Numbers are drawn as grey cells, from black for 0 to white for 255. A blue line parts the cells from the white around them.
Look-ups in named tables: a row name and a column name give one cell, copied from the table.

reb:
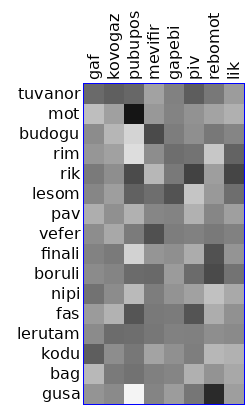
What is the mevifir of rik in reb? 183
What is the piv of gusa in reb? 118
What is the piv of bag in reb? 176
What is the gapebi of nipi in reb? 147
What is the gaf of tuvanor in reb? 106
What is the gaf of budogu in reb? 140
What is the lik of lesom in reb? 110
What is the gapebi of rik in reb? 121
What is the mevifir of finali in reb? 149
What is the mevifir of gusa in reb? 132
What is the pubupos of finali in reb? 210
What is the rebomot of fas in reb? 173
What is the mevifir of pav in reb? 134
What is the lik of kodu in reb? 177
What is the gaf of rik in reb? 122
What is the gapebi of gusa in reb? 156
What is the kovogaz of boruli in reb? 132
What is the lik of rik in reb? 69

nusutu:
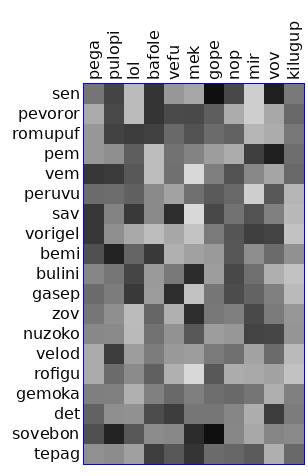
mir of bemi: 142
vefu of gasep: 45
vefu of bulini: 121
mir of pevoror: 206
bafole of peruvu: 138
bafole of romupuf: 65
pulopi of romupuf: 66
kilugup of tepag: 105
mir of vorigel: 63
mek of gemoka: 127
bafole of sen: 52
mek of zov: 45

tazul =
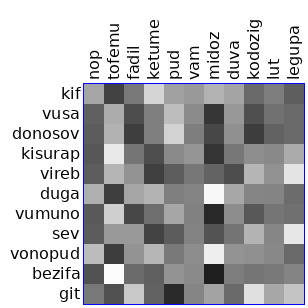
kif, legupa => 94
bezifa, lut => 121
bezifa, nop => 82
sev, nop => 92
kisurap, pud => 138
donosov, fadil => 62
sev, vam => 130
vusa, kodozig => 79
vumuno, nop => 89
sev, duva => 116
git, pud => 42
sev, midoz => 83
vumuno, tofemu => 207
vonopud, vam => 140
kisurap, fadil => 117
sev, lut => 134

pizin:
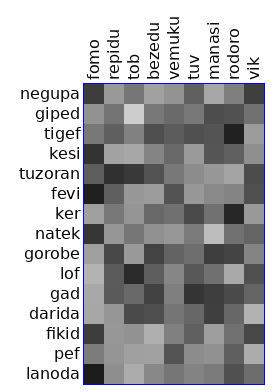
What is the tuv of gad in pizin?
53
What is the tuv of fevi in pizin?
152
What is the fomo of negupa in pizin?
60
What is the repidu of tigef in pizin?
95
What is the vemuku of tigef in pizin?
92
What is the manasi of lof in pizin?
112
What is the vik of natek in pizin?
100
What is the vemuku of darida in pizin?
117
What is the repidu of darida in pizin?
150

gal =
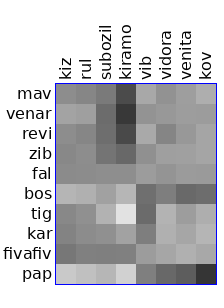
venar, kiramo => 56
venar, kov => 156
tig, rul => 144
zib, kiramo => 104
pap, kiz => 201
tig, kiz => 136
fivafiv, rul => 128
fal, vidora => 148
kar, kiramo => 162
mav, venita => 158
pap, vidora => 104

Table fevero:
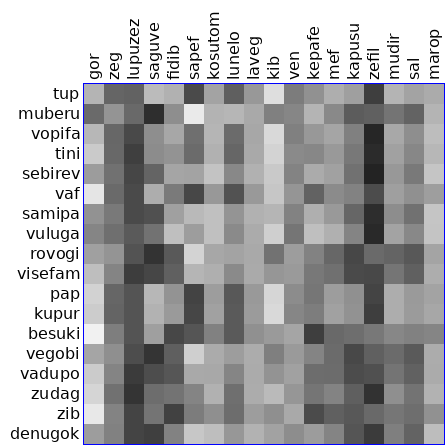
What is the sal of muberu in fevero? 99
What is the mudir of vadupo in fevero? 116
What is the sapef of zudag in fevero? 132
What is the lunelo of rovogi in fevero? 163
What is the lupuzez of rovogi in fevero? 83
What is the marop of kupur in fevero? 167
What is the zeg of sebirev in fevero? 113
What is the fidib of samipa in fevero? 160
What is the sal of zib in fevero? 110
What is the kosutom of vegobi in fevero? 171
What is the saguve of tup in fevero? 187
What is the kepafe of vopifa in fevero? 152
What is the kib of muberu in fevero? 128
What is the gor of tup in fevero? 180
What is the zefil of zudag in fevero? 50
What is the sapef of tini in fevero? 107
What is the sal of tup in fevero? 163
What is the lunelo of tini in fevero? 102

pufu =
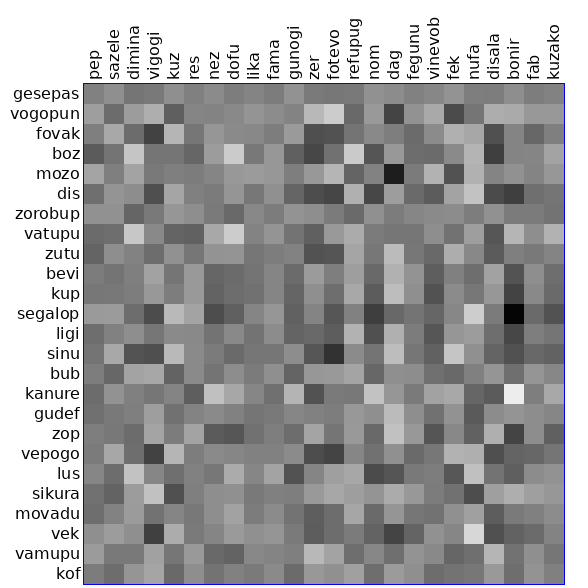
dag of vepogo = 144
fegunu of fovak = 107
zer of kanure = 82
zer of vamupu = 184
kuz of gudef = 113
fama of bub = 143

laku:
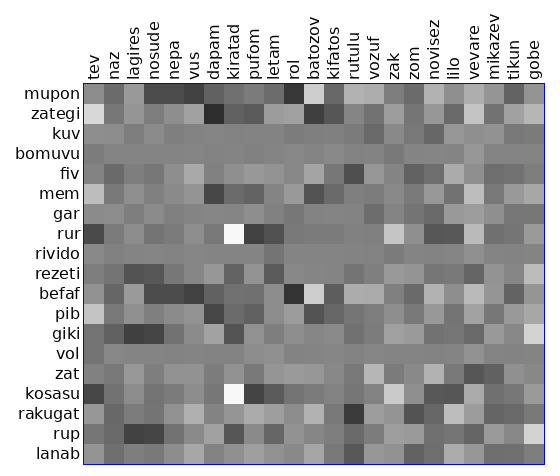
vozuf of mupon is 173
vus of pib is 147
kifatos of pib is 103
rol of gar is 119
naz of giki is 97
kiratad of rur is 248
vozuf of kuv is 105
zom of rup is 154
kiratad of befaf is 113
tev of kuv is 142
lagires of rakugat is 124
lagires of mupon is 153

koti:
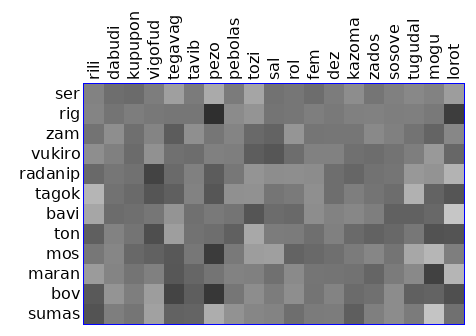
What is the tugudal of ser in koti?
136
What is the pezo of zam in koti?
118
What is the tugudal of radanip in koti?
152
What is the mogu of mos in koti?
182
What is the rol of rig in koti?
118
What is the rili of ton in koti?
95
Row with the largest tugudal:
tagok

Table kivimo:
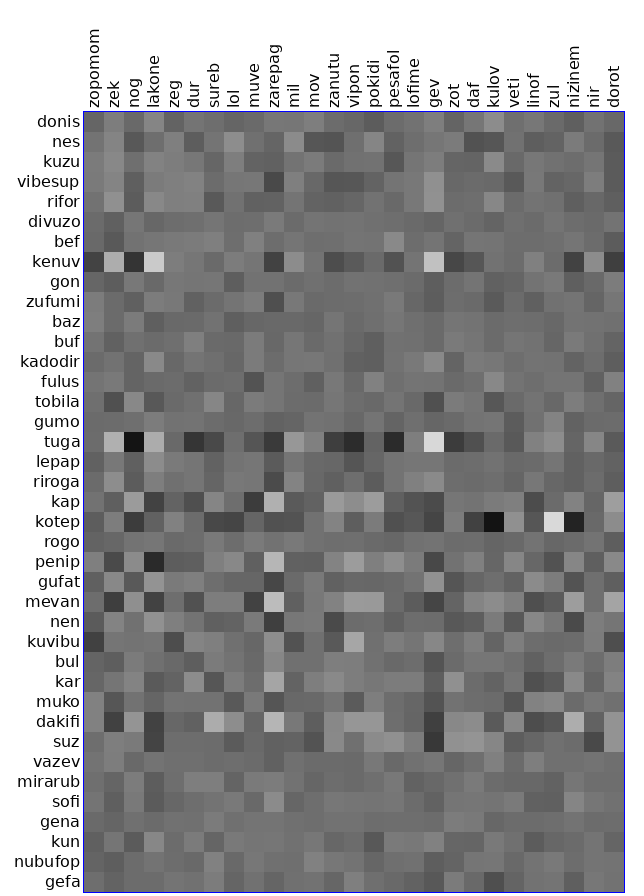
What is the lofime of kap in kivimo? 83
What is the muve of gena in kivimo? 116
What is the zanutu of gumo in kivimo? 113
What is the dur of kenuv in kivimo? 118
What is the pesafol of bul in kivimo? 105
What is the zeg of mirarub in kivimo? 110
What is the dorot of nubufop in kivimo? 115
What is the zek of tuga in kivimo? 176
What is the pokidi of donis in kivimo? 92
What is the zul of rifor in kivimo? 112
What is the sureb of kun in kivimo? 101
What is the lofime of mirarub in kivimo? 98

